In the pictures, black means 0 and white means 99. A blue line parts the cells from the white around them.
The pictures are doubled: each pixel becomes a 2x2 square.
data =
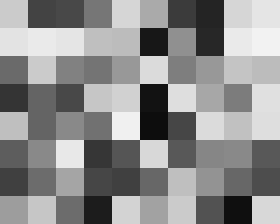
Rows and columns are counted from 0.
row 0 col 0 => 79
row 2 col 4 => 59
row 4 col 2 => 53
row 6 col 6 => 74
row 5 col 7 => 52
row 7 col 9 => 84
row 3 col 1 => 39
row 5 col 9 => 34
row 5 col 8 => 53
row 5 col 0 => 36
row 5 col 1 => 53
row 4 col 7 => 85
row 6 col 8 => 40
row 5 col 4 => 33
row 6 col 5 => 40
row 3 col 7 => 65
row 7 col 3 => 11
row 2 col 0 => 41
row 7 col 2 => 42
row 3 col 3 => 77
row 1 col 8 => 91
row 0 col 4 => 83
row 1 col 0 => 88

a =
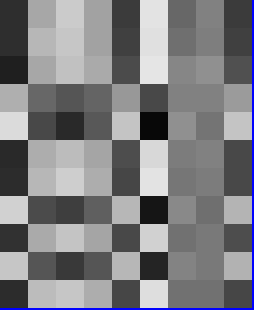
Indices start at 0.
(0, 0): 18
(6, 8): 28
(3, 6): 50
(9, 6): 51
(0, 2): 79
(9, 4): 71
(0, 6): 40
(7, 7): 43
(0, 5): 88
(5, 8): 28
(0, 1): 65
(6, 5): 88
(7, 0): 81
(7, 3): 37
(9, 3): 33
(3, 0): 68
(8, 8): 30
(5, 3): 64
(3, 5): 28
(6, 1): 71
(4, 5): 3
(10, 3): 67
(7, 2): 24
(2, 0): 12
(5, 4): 30
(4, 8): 76
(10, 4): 27
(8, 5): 81
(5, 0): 16
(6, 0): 17
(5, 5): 84

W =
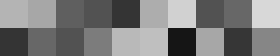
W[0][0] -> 70
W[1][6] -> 8
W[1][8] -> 21
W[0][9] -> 84
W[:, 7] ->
[32, 65]
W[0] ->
[70, 65, 37, 32, 20, 67, 81, 32, 40, 84]

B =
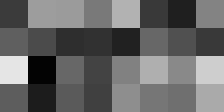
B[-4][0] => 23
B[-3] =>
[37, 29, 18, 19, 13, 40, 31, 22]
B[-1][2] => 35
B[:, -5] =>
[47, 19, 26, 25]
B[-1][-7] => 11
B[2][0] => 89
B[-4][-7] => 61

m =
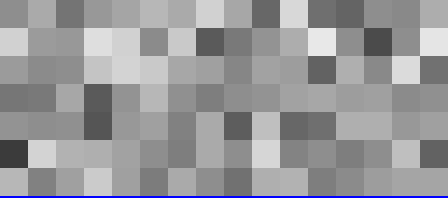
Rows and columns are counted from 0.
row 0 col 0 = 55
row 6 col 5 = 48
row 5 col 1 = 82
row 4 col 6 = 50
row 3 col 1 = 47
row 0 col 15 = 67
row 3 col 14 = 54
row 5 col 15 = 38
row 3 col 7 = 49
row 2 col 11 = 38
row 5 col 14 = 74
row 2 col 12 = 68
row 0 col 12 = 39
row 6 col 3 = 79
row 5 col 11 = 55
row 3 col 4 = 57
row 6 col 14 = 64
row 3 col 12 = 61
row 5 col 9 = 83
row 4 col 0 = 57
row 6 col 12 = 54
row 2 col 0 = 60
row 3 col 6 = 56
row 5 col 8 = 55
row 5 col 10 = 51
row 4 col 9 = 74
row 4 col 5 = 62
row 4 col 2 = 56
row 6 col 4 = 62
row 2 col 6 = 65

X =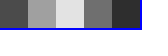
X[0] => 29
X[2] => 88

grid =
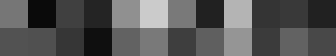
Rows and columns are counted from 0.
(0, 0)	46
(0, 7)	13
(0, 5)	79
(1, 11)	28
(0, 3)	14
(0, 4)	56
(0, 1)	4

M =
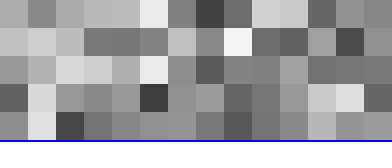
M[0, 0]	67
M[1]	[74, 80, 73, 47, 46, 51, 74, 53, 95, 42, 38, 62, 30, 56]
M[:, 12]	[57, 30, 46, 86, 58]
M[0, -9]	91
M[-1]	[55, 87, 27, 45, 52, 56, 58, 47, 34, 45, 53, 71, 58, 60]
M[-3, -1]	47
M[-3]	[59, 69, 84, 80, 68, 91, 55, 35, 51, 50, 63, 44, 46, 47]
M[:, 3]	[72, 47, 80, 53, 45]
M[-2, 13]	40
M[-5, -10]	73
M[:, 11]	[40, 62, 44, 78, 71]
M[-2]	[38, 84, 59, 53, 59, 24, 56, 60, 39, 46, 59, 78, 86, 40]

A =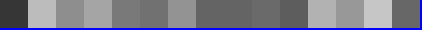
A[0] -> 21
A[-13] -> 55
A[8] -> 39
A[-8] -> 39
